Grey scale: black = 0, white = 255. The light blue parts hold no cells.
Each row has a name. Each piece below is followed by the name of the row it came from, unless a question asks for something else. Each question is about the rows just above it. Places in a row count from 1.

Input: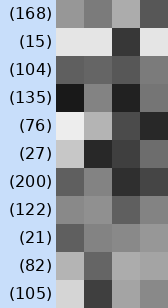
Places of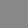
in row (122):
1
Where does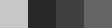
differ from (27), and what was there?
4, [109]
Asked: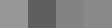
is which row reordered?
(21)
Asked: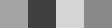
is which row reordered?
(105)
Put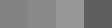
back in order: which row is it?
(21)
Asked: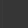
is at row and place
(15), 3
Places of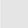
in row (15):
1 2 4

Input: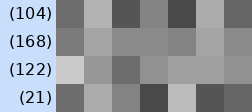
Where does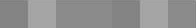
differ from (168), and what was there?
1, [123]
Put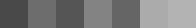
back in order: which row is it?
(104)
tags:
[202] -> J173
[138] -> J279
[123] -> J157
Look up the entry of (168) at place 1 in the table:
J157
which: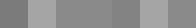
(168)
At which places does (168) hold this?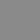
3 4 7
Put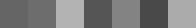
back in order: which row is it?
(104)

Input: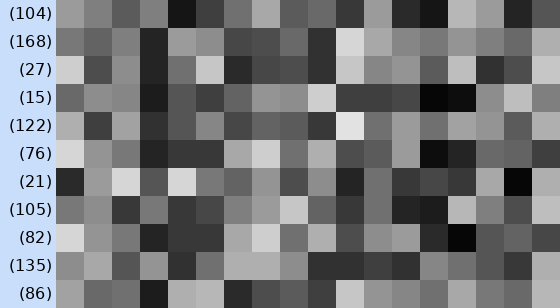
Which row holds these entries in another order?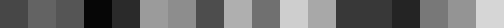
(82)
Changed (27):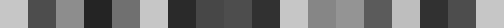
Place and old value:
1, [206]

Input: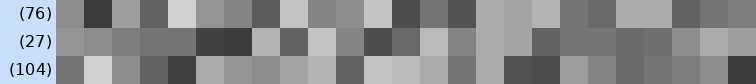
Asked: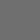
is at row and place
(27), 22
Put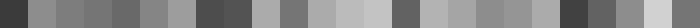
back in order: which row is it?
(104)
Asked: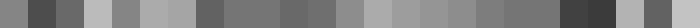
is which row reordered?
(27)
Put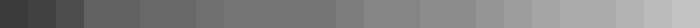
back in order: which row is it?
(27)
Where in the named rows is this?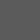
(76), 8
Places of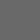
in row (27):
13 21
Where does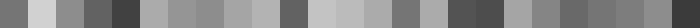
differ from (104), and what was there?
19, [157]

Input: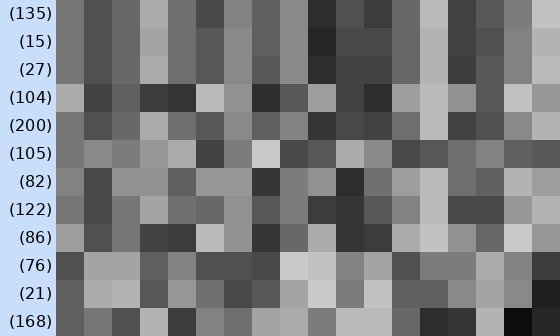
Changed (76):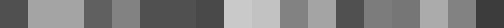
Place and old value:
15, [124]
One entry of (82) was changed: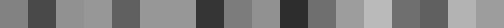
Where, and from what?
4, [145]
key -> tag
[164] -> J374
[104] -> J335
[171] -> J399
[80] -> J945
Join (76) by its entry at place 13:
J945

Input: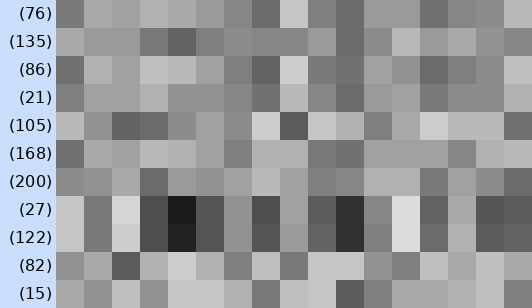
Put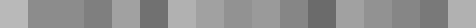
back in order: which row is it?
(21)
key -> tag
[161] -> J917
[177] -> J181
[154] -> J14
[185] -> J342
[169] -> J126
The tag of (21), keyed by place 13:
J917
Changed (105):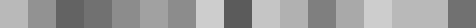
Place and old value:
4, [107]
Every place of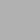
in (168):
5 8 9 16
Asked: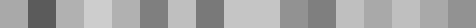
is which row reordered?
(82)

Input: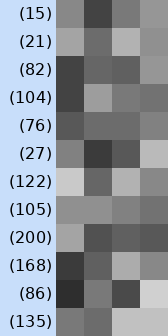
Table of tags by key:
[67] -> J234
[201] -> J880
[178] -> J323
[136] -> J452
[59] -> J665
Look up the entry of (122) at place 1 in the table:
J880
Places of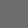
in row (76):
2 3

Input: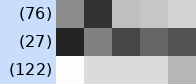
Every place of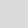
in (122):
2 3 4
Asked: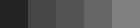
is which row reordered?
(27)

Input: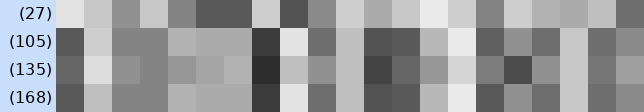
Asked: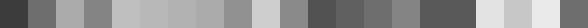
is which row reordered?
(105)
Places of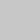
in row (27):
2 4 13
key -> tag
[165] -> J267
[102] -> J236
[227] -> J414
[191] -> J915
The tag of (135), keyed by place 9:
J915
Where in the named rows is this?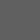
(105), 16

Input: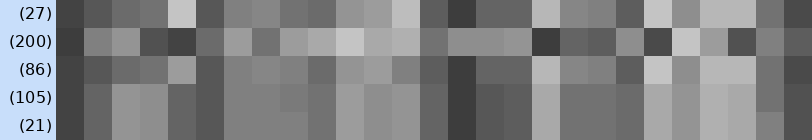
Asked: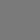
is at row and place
(105), 9
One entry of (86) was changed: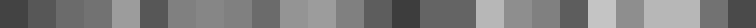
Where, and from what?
19, [134]
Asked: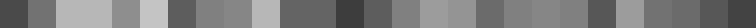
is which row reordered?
(86)
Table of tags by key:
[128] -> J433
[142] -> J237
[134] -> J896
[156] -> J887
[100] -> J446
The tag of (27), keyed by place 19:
J896

